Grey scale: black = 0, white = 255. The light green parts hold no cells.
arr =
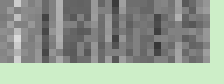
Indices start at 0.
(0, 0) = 129
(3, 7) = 133
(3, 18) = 95
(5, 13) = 129
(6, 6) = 86
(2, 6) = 67
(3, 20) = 119
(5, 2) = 218
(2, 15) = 152
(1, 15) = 129
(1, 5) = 135
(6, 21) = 117
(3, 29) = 122
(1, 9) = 98
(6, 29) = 129
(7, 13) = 146
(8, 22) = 129
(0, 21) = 102
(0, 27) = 106
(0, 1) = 129
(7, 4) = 129
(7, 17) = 129
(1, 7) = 129
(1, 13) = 153
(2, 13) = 157
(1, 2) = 129
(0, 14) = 102
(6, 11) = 129
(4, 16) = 101
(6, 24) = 107
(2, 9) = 105
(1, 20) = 103
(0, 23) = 133
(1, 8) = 175
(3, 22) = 76

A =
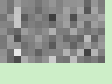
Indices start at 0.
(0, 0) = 140
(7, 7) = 132
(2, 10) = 77
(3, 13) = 158
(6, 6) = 125
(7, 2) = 232
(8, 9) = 115
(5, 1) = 157
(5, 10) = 114
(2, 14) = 165
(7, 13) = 181
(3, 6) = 125
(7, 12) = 66
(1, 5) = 108
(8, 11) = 125
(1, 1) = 115
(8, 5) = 126
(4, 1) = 115
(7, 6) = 127
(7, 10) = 133
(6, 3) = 111
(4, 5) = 127
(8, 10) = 188
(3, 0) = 132
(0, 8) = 130
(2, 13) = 145
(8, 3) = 172
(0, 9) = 145
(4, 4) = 139
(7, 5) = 98
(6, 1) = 152
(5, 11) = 100

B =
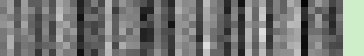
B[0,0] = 133
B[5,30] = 111
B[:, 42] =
[148, 173, 186, 182, 166, 165, 179, 191]
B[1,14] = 106
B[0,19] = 102
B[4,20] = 34
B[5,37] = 210
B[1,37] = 196
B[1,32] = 32
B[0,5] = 94
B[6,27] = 142
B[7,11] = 17
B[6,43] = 11
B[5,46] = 104
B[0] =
[133, 158, 73, 157, 94, 94, 126, 83, 168, 144, 105, 33, 80, 125, 72, 180, 97, 149, 122, 102, 82, 51, 127, 78, 39, 162, 137, 142, 72, 187, 133, 107, 41, 112, 19, 157, 120, 165, 72, 130, 99, 172, 148, 5, 105, 156, 124, 70, 96]
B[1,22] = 138
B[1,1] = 161
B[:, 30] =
[133, 124, 143, 137, 113, 111, 140, 103]
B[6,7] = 105
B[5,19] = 128
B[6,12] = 83
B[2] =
[141, 128, 98, 137, 104, 66, 115, 104, 193, 124, 124, 19, 114, 117, 91, 163, 93, 134, 128, 129, 21, 86, 123, 84, 56, 150, 129, 155, 69, 167, 143, 100, 73, 135, 36, 179, 103, 203, 40, 118, 134, 143, 186, 44, 89, 159, 75, 50, 121]
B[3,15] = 174
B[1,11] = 39
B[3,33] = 104
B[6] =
[112, 176, 89, 118, 111, 85, 100, 105, 137, 161, 113, 49, 83, 94, 93, 190, 74, 172, 141, 138, 74, 75, 123, 93, 56, 149, 130, 142, 81, 221, 140, 95, 45, 118, 47, 166, 92, 169, 58, 132, 120, 172, 179, 11, 126, 157, 98, 75, 72]
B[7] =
[119, 153, 91, 127, 113, 52, 125, 67, 153, 122, 128, 17, 91, 53, 107, 183, 110, 124, 101, 98, 61, 90, 144, 106, 50, 170, 125, 138, 68, 193, 103, 102, 50, 132, 33, 187, 103, 187, 87, 137, 143, 144, 191, 20, 142, 134, 120, 87, 94]
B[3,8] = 149
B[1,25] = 175
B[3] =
[147, 161, 85, 164, 99, 74, 126, 68, 149, 163, 117, 45, 81, 70, 82, 174, 95, 151, 139, 120, 79, 63, 123, 95, 21, 147, 148, 117, 62, 153, 137, 96, 70, 104, 45, 150, 123, 155, 50, 155, 127, 185, 182, 13, 101, 151, 108, 39, 105]
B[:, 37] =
[165, 196, 203, 155, 221, 210, 169, 187]

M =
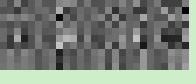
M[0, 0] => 103
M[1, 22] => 94
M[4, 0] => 106
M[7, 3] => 133
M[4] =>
[106, 86, 133, 66, 94, 111, 86, 90, 113, 141, 132, 85, 114, 85, 90, 100, 111, 119, 98, 156, 87, 95, 119, 63, 77, 65, 140]
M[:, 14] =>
[82, 82, 131, 73, 90, 73, 65, 131, 122, 131]
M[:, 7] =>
[84, 90, 126, 84, 90, 72, 78, 120, 114, 120]
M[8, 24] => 130
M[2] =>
[114, 135, 114, 133, 115, 81, 102, 126, 11, 109, 73, 110, 89, 115, 131, 69, 143, 59, 98, 93, 166, 104, 82, 84, 156, 117, 157]
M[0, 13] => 80
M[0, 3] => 66
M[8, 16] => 132
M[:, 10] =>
[132, 83, 73, 122, 132, 172, 122, 73, 83, 83]
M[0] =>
[103, 77, 133, 66, 90, 111, 86, 84, 133, 141, 132, 85, 119, 80, 82, 107, 100, 130, 99, 143, 72, 94, 119, 63, 64, 65, 123]
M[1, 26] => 5
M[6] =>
[85, 57, 86, 66, 81, 120, 96, 78, 194, 99, 122, 89, 114, 85, 65, 138, 58, 140, 102, 106, 24, 95, 119, 115, 51, 82, 39]
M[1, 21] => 101
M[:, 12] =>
[119, 94, 89, 109, 114, 134, 114, 84, 89, 94]
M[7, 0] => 110
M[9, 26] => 157
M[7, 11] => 110
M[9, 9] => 109
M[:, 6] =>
[86, 109, 102, 96, 86, 73, 96, 106, 102, 99]
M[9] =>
[114, 125, 114, 122, 115, 86, 99, 120, 31, 109, 83, 106, 94, 110, 131, 69, 143, 69, 98, 106, 151, 103, 88, 74, 143, 108, 157]
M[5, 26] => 157
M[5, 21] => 89
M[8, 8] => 52
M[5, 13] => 65
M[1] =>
[82, 86, 57, 100, 90, 106, 109, 90, 174, 57, 83, 106, 94, 105, 82, 131, 48, 109, 103, 55, 56, 101, 94, 156, 77, 117, 5]

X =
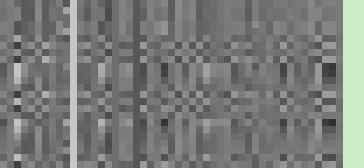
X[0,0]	118
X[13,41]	94
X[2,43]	112
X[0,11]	121
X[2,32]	124
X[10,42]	97
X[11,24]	113
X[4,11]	125
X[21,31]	116
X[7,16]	110
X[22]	[100, 123, 189, 131, 109, 129, 102, 122, 102, 86, 198, 96, 102, 114, 156, 115, 110, 126, 129, 88, 82, 121, 121, 81, 117, 129, 101, 138, 109, 155, 122, 119, 129, 90, 105, 114, 99, 123, 124, 121, 79, 135, 104, 106, 108, 154, 79, 75, 115]
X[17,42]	91
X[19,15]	79
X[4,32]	120
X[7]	[111, 123, 142, 96, 91, 139, 92, 118, 105, 113, 198, 110, 91, 116, 125, 77, 110, 125, 124, 88, 93, 129, 112, 113, 97, 135, 120, 133, 94, 115, 106, 117, 124, 111, 113, 92, 106, 107, 119, 112, 108, 127, 118, 107, 129, 139, 107, 112, 119]
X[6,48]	118
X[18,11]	97
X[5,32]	125
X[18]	[105, 124, 180, 121, 104, 137, 98, 122, 101, 115, 198, 97, 99, 115, 147, 104, 110, 123, 126, 88, 84, 121, 119, 91, 114, 130, 108, 137, 103, 145, 116, 116, 127, 95, 105, 105, 112, 118, 125, 119, 87, 136, 109, 103, 114, 153, 87, 88, 115]
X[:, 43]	[120, 112, 112, 126, 126, 103, 119, 107, 122, 117, 114, 103, 109, 123, 104, 117, 113, 122, 103, 105, 113, 119, 106, 120]
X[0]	[118, 124, 103, 90, 95, 131, 93, 107, 124, 88, 198, 121, 101, 119, 100, 84, 110, 132, 119, 88, 110, 127, 121, 134, 94, 137, 119, 128, 96, 103, 108, 116, 122, 121, 122, 98, 125, 112, 109, 121, 121, 115, 120, 120, 136, 116, 126, 126, 123]
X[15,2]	64
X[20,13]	117
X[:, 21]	[127, 130, 130, 119, 119, 125, 107, 129, 110, 129, 126, 121, 130, 111, 121, 102, 130, 135, 121, 128, 130, 128, 121, 98]
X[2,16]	110
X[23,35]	119
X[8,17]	99
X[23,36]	93
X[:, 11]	[121, 115, 115, 125, 125, 102, 131, 110, 132, 101, 99, 97, 112, 132, 97, 130, 116, 105, 97, 107, 116, 121, 96, 128]
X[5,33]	102
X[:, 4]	[95, 90, 90, 105, 106, 97, 141, 91, 140, 112, 112, 104, 90, 140, 105, 141, 91, 111, 104, 92, 90, 94, 109, 136]
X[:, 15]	[84, 75, 75, 101, 102, 89, 140, 77, 141, 125, 124, 103, 76, 141, 106, 139, 76, 125, 104, 79, 76, 82, 115, 138]
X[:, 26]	[119, 121, 121, 116, 116, 115, 137, 120, 139, 93, 95, 108, 120, 139, 107, 134, 121, 92, 108, 119, 121, 119, 101, 123]
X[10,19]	88
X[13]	[131, 108, 63, 121, 140, 106, 176, 142, 115, 124, 198, 132, 147, 105, 97, 141, 110, 100, 95, 88, 148, 111, 94, 123, 137, 82, 139, 93, 151, 92, 122, 100, 83, 149, 124, 141, 134, 108, 139, 94, 147, 94, 116, 123, 92, 80, 157, 154, 126]

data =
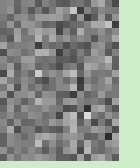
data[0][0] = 131
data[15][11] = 126
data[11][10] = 135
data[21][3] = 114
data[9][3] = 137
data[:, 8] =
[92, 161, 155, 76, 71, 129, 113, 62, 90, 76, 129, 135, 133, 97, 104, 120, 70, 136, 87, 128, 109, 96, 97]
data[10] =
[74, 173, 106, 127, 106, 203, 129, 146, 129, 164, 189, 103, 150, 119, 123, 119, 159]
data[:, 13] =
[150, 104, 92, 171, 126, 86, 136, 157, 142, 158, 119, 111, 125, 114, 124, 153, 128, 74, 156, 102, 121, 113, 155]
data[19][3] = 108
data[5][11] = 139
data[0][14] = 168
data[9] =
[128, 154, 92, 137, 146, 103, 115, 101, 76, 115, 126, 86, 166, 158, 136, 155, 93]
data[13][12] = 101
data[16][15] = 146
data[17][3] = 102
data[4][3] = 114
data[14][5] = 179
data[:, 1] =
[138, 147, 102, 149, 105, 87, 119, 141, 112, 154, 173, 126, 163, 82, 145, 153, 140, 98, 171, 140, 139, 107, 145]
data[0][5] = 89
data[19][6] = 170
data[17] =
[137, 98, 142, 102, 105, 127, 117, 153, 136, 164, 176, 97, 140, 74, 120, 83, 167]
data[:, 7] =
[113, 122, 159, 108, 159, 169, 106, 148, 119, 101, 146, 114, 114, 139, 151, 126, 123, 153, 96, 157, 142, 125, 134]
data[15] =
[105, 153, 100, 146, 129, 126, 143, 126, 120, 76, 84, 126, 49, 153, 170, 117, 84]
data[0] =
[131, 138, 103, 130, 134, 89, 128, 113, 92, 90, 112, 119, 95, 150, 168, 116, 74]
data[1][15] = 126
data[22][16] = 92
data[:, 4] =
[134, 89, 119, 148, 150, 123, 134, 126, 156, 146, 106, 125, 111, 154, 123, 129, 142, 105, 124, 126, 126, 137, 137]
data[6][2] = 126
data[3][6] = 100
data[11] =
[165, 126, 113, 139, 125, 95, 78, 114, 135, 108, 135, 58, 128, 111, 131, 163, 106]
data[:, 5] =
[89, 122, 153, 130, 168, 179, 62, 176, 119, 103, 203, 95, 131, 102, 179, 126, 136, 127, 86, 158, 188, 121, 153]
